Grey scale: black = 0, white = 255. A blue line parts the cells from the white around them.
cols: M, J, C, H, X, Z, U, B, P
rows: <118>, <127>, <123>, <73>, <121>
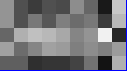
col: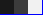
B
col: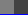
Z
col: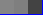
Z
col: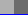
J

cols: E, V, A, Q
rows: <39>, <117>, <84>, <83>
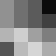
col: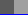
A
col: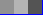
E
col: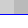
V
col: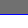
V
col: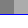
Q

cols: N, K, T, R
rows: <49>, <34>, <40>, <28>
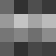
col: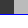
R
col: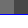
T
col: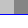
K

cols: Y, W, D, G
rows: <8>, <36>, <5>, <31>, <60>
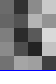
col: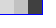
G
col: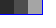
W
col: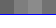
Y
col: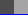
W
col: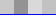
G
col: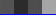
W
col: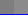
Y

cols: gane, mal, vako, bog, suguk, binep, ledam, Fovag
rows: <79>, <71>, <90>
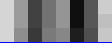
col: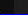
binep
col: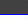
vako
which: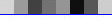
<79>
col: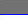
bog

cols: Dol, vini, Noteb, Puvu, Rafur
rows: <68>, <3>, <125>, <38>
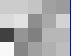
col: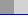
Rafur
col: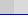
Dol

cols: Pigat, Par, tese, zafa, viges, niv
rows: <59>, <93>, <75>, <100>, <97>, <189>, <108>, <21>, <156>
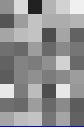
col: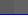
niv
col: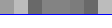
Par
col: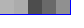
zafa
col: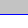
tese

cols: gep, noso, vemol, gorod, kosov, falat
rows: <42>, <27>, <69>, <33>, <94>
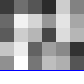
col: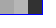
falat
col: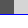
vemol
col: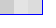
kosov
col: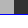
falat
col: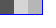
vemol
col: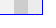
noso

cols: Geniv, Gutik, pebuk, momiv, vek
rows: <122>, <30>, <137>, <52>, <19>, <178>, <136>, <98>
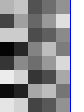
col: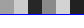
Gutik
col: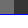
pebuk
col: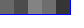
pebuk
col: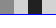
Gutik
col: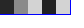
Gutik
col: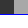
pebuk
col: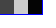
Geniv

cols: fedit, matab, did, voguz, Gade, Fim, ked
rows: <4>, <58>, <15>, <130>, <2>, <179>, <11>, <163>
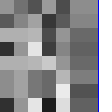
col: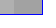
matab
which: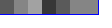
<58>
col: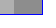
fedit
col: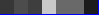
voguz
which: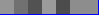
<4>
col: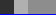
fedit

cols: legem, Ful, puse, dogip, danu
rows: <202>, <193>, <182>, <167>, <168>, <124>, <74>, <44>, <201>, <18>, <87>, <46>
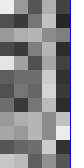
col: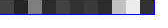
danu
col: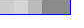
dogip
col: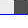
legem
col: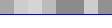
dogip
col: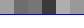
Ful
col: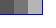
puse
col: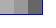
Ful

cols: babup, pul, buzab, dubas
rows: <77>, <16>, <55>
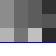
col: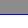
babup
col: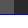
dubas

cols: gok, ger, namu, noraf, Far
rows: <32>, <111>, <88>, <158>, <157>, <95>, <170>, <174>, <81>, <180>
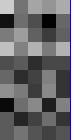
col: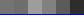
ger
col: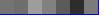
ger
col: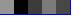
noraf
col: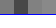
noraf

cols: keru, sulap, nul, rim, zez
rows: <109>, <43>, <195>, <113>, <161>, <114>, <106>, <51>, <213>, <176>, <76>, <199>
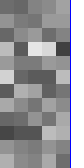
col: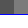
nul
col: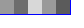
rim
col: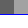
rim
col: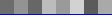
keru

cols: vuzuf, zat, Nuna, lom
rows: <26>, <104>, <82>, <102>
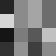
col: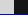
vuzuf
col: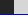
vuzuf
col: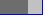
lom
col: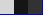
vuzuf
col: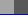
Nuna

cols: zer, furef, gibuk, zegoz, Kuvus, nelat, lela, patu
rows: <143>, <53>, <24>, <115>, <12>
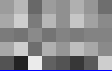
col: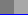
zer
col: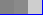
patu
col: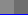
gibuk
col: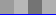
zegoz
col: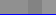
Kuvus
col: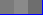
gibuk

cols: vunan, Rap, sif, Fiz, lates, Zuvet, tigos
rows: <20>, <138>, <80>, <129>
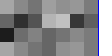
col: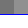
lates
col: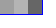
Fiz

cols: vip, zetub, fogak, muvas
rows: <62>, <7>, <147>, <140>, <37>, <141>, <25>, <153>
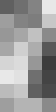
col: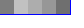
fogak
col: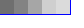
zetub
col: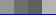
fogak
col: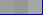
vip

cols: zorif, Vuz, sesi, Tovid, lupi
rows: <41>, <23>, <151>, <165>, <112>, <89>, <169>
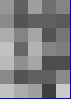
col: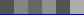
Vuz
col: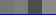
lupi
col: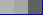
sesi

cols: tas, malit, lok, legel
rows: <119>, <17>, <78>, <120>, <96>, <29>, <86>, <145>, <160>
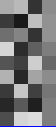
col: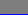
legel
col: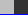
lok

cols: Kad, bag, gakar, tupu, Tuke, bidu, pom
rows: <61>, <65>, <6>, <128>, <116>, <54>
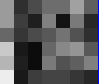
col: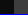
gakar
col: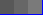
tupu

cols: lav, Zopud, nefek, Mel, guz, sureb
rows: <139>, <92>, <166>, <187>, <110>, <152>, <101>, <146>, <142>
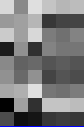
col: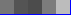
sureb
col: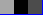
lav
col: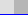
nefek

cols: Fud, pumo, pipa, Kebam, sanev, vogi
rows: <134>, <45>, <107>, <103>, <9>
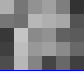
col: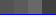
vogi
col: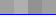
Kebam
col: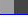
Kebam
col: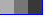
Fud
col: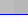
pumo

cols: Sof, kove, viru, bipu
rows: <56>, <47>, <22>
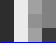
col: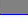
bipu
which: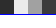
<22>
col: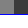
bipu
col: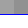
viru

